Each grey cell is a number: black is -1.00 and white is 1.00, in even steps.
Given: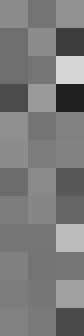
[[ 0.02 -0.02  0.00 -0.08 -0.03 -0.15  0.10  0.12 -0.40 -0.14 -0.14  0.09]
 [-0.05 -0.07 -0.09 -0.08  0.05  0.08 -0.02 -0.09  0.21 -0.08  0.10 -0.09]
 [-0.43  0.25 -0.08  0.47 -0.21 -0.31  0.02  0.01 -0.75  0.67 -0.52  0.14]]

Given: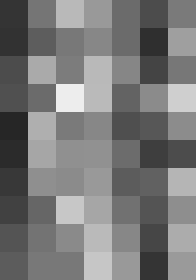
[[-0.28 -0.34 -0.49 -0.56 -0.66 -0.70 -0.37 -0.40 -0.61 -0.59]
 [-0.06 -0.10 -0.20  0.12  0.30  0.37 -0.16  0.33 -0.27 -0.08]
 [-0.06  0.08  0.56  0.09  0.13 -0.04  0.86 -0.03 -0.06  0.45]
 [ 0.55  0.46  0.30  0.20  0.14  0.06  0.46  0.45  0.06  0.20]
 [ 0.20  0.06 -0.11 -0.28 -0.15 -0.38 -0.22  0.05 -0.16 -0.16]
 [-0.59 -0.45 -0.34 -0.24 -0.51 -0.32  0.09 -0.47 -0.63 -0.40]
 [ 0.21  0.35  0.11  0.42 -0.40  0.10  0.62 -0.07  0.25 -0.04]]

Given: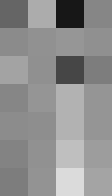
[[-0.02  0.03  0.10  0.05  0.28  0.09 -0.21]
 [ 0.15  0.14  0.11  0.17  0.13  0.14  0.35]
 [ 0.72  0.50  0.40  0.40 -0.45  0.18 -0.82]
 [ 0.29  0.23  0.17  0.17 -0.02  0.13  0.05]]

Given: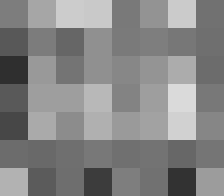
[[ 0.40 -0.15 -0.44 -0.30 -0.63 -0.31 -0.02]
 [-0.29 -0.18  0.33  0.24  0.20 -0.03  0.30]
 [-0.14 -0.13  0.10  0.24 -0.09 -0.20  0.60]
 [-0.53 -0.06  0.38  0.44  0.13  0.13  0.58]
 [-0.01 -0.12  0.21  0.03  0.06 -0.04 -0.05]
 [-0.11 -0.10  0.27  0.24  0.16 -0.01  0.15]
 [-0.61 -0.19  0.64  0.71  0.35 -0.07  0.59]
 [ 0.22 -0.08  0.05 -0.06 -0.15 -0.13 -0.11]]

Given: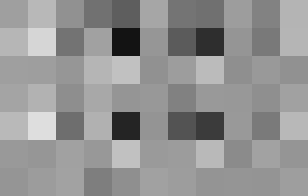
[[ 0.17  0.20  0.45  0.29  0.25  0.43  0.25]
 [ 0.22  0.18  0.74  0.40  0.24  0.68  0.44]
 [ 0.27  0.26 -0.14  0.11  0.18 -0.10  0.14]
 [-0.01  0.19  0.39  0.32  0.42  0.26 -0.11]
 [ 0.12  0.51 -0.72  0.17  0.51 -0.85 -0.26]
 [ 0.26  0.21  0.16  0.19  0.14  0.18  0.30]
 [ 0.23  0.22 -0.35  0.01  0.23 -0.29 -0.09]
 [ 0.16  0.45 -0.54  0.20  0.47 -0.64 -0.12]
 [ 0.17  0.09  0.20  0.19  0.12  0.17  0.23]
 [ 0.16  0.27 -0.04  0.12  0.20 -0.05  0.02]
 [ 0.24  0.17  0.44  0.26  0.14  0.42  0.41]]

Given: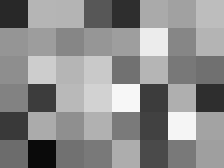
[[-0.15 -0.55  0.02  0.11  0.17 -0.69]
 [-0.92  0.34 -0.53  0.61  0.23  0.42]
 [-0.11  0.12  0.45  0.42  0.05  0.41]
 [-0.05  0.39  0.65  0.58  0.18 -0.32]
 [ 0.36 -0.04  0.94 -0.11  0.24 -0.64]
 [-0.42 -0.49 -0.53  0.42  0.85  0.33]
 [-0.05  0.92  0.37 -0.06  0.05  0.26]
 [ 0.25  0.28 -0.64 -0.12  0.41  0.48]]
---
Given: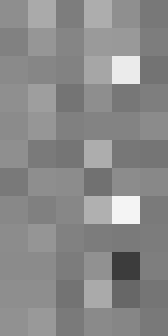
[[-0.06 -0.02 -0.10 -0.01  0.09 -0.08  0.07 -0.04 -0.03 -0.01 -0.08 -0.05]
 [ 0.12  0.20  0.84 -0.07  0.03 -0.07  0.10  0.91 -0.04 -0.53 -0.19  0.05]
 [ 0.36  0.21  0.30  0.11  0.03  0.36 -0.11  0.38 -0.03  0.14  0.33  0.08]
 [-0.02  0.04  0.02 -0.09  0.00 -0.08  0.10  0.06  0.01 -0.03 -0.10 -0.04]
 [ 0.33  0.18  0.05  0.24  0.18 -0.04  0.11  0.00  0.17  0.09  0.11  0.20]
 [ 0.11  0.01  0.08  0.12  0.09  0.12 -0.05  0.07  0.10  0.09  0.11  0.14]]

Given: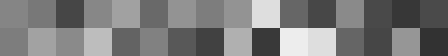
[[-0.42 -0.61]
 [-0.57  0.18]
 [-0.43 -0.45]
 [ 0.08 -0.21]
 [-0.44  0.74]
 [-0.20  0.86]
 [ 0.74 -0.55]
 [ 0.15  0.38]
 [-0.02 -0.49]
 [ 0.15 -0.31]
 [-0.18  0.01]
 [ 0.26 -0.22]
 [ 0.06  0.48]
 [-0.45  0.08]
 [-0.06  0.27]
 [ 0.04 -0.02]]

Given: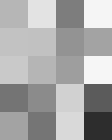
[[ 0.92  0.28  0.93 -0.29 -0.65]
 [-0.02  0.15  0.24  0.64  0.70]
 [ 0.78  0.51  0.42  0.09 -0.08]
 [ 0.43  0.52  0.58 -0.09  0.28]]

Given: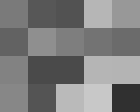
[[ 0.19 -0.16  0.41 -0.62]
 [ 0.43 -0.10  0.42  0.57]
 [-0.36 -0.01 -0.42  0.46]
 [-0.32  0.12 -0.42 -0.34]
 [-0.04 -0.23  0.02  0.06]]

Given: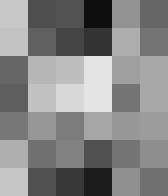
[[-0.20 -0.10  0.32  0.32  0.22  0.11 -0.11]
 [ 0.15  0.36  0.25 -0.09  0.19 -0.09  0.12]
 [-0.89 -0.60  0.78  0.78  0.30 -0.37 -0.78]
 [-0.36 -0.46  0.49  0.69 -0.03  0.01 -0.55]
 [-0.39 -0.25  0.43  0.51  0.18 -0.11 -0.37]
 [ 0.56  0.53 -0.20 -0.27 -0.06  0.37  0.55]]

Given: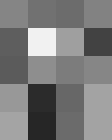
[[ 0.02 -0.48  0.05  0.28  0.28]
 [-0.15  0.25 -0.03 -0.19 -0.16]
 [-0.11  0.89  0.11 -0.66 -0.70]
 [ 0.04 -0.26 -0.29  0.19  0.29]]

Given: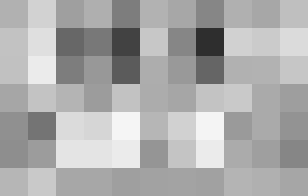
[[ 0.50  0.72  0.55  0.24  0.15  0.05  0.30]
 [ 0.31  0.59  0.40  0.33  0.33  0.25  0.38]
 [ 0.38  0.64  0.39  0.58  0.21  0.34  0.41]
 [ 0.05 -0.64 -0.21  0.53  0.91  0.84  0.26]
 [ 0.31  0.05  0.20  0.30  0.64  0.54  0.28]
 [ 0.40  0.56  0.36  0.35  0.43  0.17  0.27]
 [-0.02 -0.48 -0.29  0.52  0.92  0.84  0.25]
 [ 0.37 -0.06  0.19  0.22  0.68  0.79  0.31]
 [ 0.25 -0.19 -0.02  0.41  0.72  0.79  0.31]
 [ 0.65  0.75  0.84  0.53 -0.09  0.22  0.58]
 [ 0.39  0.52  0.51  0.30  0.13  0.11  0.43]]

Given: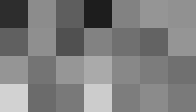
[[ 0.14  0.17 -0.12 -0.04]
 [ 0.17 -0.22 -0.03  0.09]
 [ 0.02 -0.12  0.07 -0.02]
 [-0.77  0.02  0.33  0.60]
 [-0.26 -0.37  0.18 -0.05]
 [ 0.10  0.12 -0.09 -0.16]
 [-0.65 -0.25  0.17  0.65]]
